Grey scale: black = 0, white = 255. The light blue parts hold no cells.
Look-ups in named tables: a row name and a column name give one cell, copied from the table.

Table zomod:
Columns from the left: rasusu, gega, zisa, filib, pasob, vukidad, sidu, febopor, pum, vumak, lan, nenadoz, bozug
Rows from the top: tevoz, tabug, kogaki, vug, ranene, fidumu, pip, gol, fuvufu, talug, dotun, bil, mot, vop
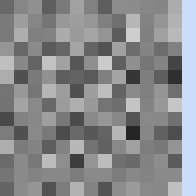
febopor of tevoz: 94
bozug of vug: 129
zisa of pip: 118
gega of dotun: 123
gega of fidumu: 80
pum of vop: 141
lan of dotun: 126
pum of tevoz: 141
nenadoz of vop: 136
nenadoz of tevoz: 133
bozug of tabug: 178
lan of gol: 131

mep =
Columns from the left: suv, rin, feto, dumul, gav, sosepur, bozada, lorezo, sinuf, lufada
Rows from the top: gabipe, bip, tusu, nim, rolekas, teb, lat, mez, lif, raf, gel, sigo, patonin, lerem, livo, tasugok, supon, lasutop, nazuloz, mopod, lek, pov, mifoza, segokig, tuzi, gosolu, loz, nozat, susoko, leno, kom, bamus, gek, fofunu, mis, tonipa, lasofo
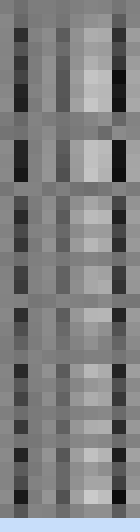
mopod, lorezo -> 161
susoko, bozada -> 173
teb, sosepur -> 156
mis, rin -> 74
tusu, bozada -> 173
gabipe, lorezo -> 130
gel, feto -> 126
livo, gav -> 102
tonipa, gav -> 82
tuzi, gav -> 112
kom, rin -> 56
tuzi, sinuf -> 101
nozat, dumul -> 131
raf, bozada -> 127
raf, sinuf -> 139
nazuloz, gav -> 119
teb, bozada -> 196

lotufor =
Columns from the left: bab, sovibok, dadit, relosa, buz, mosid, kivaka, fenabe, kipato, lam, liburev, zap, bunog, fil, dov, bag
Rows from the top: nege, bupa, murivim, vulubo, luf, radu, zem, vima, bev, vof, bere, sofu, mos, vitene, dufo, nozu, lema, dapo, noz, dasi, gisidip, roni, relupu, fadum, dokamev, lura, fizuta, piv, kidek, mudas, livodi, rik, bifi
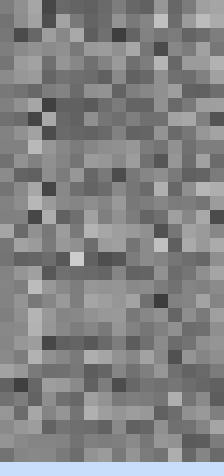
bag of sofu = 107
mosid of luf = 135
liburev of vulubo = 118
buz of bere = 135
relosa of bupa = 78
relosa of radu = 101
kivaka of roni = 165
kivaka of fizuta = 93
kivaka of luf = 112

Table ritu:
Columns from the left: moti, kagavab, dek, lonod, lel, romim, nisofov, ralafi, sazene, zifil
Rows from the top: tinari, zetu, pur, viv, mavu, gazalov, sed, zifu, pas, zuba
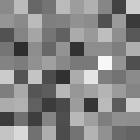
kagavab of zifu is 177
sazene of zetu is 154
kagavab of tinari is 187
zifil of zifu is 205
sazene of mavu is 148
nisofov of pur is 153

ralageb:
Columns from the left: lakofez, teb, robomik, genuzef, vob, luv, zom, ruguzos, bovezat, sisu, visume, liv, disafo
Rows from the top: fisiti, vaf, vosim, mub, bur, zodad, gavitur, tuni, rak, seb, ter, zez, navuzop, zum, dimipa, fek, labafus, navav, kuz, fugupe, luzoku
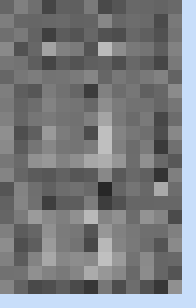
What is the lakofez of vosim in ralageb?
111
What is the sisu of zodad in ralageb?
111
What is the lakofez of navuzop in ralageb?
132
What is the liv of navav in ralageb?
84
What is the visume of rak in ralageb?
122
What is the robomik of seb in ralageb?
95
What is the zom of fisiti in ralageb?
122
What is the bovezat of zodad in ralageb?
120
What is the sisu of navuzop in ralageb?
105
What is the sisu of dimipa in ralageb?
102
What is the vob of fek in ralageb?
127
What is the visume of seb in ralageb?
111
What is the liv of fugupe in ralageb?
102

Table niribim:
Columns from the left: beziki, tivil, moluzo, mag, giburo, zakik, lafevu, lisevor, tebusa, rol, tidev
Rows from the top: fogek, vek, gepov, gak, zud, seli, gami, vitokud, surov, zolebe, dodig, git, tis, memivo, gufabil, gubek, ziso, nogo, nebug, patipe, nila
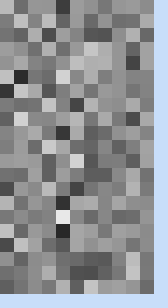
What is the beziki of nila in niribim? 95
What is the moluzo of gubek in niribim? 123
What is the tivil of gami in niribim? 197
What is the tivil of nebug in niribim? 100
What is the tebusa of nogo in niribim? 150
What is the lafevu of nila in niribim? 195
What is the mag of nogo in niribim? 109
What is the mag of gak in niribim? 176
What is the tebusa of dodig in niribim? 97
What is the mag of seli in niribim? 108
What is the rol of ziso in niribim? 154
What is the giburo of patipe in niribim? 116
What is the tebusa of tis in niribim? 137
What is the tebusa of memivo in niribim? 125
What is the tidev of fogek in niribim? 140
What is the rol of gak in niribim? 100
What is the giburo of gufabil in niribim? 50
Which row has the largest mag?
dodig

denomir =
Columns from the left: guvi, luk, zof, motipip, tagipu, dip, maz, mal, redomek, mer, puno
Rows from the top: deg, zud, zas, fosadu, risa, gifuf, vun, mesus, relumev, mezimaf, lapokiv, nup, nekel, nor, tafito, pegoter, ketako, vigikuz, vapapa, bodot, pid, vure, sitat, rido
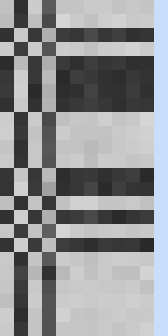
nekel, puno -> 42
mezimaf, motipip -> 83
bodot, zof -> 183
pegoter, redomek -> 43
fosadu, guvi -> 203
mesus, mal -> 55
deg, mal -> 202
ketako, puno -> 200
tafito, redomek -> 196
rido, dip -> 198
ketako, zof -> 195
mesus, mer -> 56
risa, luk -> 186
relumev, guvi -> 204
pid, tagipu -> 199
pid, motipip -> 79
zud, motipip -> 73
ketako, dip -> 201
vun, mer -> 60

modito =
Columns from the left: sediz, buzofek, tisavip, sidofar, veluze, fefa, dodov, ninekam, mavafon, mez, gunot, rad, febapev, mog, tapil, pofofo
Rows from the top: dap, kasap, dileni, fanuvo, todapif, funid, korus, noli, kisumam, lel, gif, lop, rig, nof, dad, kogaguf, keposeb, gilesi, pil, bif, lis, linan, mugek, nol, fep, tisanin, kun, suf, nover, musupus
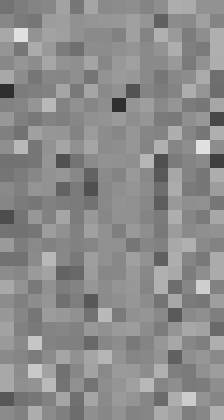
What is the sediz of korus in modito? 47
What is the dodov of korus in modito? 165
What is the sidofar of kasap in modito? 156
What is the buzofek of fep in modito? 138
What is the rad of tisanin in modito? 147
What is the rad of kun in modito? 176
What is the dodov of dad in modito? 114
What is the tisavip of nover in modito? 119
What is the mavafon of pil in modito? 136
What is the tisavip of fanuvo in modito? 171
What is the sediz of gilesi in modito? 154
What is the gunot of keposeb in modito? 142
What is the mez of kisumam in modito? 142
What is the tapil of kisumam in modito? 152

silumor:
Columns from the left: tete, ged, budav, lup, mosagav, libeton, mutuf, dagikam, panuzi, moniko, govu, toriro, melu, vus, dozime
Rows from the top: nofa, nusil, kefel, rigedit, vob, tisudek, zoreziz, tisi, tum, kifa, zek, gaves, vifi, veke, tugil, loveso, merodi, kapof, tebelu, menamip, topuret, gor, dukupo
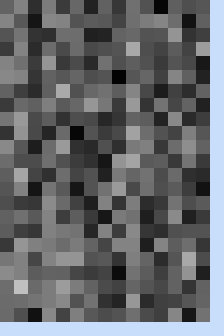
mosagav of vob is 57
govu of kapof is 30
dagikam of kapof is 69
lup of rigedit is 108
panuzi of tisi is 58
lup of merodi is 129
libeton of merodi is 115
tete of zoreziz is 98
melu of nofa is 95
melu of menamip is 98
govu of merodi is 54
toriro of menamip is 63
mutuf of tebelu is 83
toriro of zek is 56
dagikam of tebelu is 88
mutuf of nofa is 34

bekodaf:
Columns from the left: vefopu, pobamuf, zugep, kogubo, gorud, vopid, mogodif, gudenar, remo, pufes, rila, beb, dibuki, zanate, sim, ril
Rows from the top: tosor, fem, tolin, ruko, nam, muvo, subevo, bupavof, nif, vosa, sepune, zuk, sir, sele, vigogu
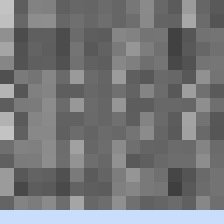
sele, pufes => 134
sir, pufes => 149
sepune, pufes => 111
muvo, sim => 145
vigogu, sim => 135
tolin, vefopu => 144
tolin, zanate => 86
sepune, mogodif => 103

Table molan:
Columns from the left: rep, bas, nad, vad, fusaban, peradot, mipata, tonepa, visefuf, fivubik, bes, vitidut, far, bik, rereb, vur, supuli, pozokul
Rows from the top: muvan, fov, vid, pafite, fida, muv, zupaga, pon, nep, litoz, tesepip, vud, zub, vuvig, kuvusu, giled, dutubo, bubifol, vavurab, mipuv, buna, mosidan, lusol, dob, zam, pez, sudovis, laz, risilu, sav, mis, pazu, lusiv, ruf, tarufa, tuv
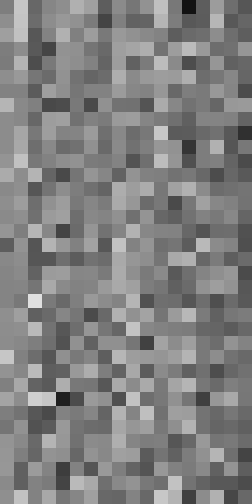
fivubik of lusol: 145
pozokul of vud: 75
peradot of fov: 145
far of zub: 114
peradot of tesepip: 113
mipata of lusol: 75

